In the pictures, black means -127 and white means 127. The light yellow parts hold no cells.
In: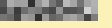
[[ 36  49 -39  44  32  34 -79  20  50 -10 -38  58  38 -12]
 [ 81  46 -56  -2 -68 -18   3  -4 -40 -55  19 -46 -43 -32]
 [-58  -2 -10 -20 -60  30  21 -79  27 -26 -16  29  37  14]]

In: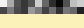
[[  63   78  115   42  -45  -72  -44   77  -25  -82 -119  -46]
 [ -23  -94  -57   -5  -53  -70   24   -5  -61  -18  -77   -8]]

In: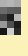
[[  53   43   48]
 [ -33  -36  -21]
 [ -98   56  -63]
 [ -49 -101   24]
 [  77  -87 -106]]

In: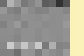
[[-77 -46 -17  51  25  -6   4  19 -35 -28]
 [ 14   6  23   4  -2  21  11   2   4  14]
 [ 14  17  12  12   8  16  15  12  17  13]
 [ 14  25   2  14  25   5  16  16  11  13]
 [ 14  17  13  14  10  15  16  12  16  14]
 [ 13  18  12  12   6  16  16  11  17  15]
 [  3   6   8  75  32  70  30  72  -6  48]
 [  7  26   2   3 -16  21  19  -2  21  13]]

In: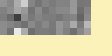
[[ -9  -7  20   7  44  77   5 -10   3  -4   3   2  23]
 [-17   4   1  13  38  25 -12  10 -10   0   9   9  25]
 [-27  10  -2 -20 -64  15  -6   5  -2  -3  -9   1   5]
 [ -4  56  12   5  -2 -15  10  -4   8  -6  21   7  42]
 [  7  32  12 -13 105  43 -16  -3  -3  -7  19   1 -16]]

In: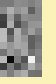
[[   0   12   -4   -5   13   10]
 [ -31    6   12   48   20   31]
 [   8    7  -59   27  -28   14]
 [  20   22  -67   45  -49  -12]
 [  30    2   60  -45   47   -1]
 [ -31  -16   61  -18   43   22]
 [ -32   -8   42   22   40   34]
 [ -14    3  -11   26    8   38]
 [ 114   -2   57 -118   -2  -44]
 [  47   11  -67   -5  -50  -13]
 [ -12  -15   29   -1   29   45]]
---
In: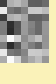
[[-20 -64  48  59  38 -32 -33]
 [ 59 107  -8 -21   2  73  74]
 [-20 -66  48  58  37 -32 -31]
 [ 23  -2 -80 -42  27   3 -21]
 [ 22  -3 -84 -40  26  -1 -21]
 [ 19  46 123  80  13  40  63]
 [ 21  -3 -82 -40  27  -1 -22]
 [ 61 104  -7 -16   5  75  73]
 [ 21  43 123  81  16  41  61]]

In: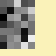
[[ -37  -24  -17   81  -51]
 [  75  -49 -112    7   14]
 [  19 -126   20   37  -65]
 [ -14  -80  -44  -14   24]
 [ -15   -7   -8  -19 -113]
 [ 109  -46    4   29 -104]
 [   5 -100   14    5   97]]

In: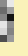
[[ 104   11]
 [  30  -20]
 [-107    5]
 [  15  101]
 [   3   87]
 [  26  -49]]

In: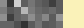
[[-35  13 -72  80 -33 -10 -30 -40 -64]
 [-35  -3 -40 -29  54  -4 -22 -30 -20]
 [ 22  16 -64 -28 -17  14 -17   7 -36]
 [-15 -27 -27 -48 -77 -35 -11 -39 -34]]

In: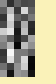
[[ -50   10  -80  -30  -55]
 [ -31  -33   57  -70   87]
 [  -8  -76   90  -28  -49]
 [ -84  -53   73  -75   46]
 [ -90   77  101 -102   62]
 [  35   16  -32  -94  -57]
 [  16   -1   57 -118   60]
 [ -35  -74  119   -4   -6]
 [-118  -64   95   -4   87]
 [-120  -15  -63   17   77]
 [-108   24 -108   24   12]]

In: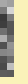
[[ 31  40]
 [ 84  -3]
 [ -3 -69]
 [-41 -65]
 [-42 -15]
 [-18  47]
 [ 19 -46]
 [ 12   7]
 [-19 -45]
 [ 62 -53]
 [-37 -35]]
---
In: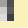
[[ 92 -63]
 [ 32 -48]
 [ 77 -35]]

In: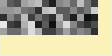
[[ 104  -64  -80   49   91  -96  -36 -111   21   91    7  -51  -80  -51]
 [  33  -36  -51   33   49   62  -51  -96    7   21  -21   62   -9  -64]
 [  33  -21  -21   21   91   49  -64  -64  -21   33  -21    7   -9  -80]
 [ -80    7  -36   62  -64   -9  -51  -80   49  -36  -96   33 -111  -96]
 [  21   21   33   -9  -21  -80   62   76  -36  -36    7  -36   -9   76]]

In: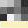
[[-10 -39 -10 -52]
 [ 75  61   6 -80]
 [-80 113  49 -24]]

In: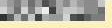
[[-76 -30  54 -15  69 -61  41  25  25  83 -46 -61 -30  -2  -2]
 [ 54  25  -2  41 -15  25 -46 -15  41  11  54  25  11  11  69]
 [ 83  41 -15  83  -2  69 110 -61  41  69  69  54  11  11 -15]]

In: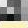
[[ -82 -112  -68   18]
 [ 102  -22  -38   46]
 [  -8   61  -22   30]]

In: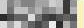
[[-83 -57 -28 -28  91 -12 -57 -70 -44 -28 -44]
 [ 77 -12  64  64  20  50   4  20  50 -70  50]
 [ 77   4  35   4   4  35  35  77  64 -70  20]
 [ 91  35  91  20 -28 -57 -28 107 -83  50 -12]]

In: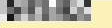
[[ 106 -103   23   80   11   52  -31   37   23  -15  -43   23   -1]
 [  66  -88   52   37  -31   11  -15  121   -1  -31   52   94  -74]
 [  66  -15  -59   23  -43   66  -15   37  -15  -59   80   11   94]]
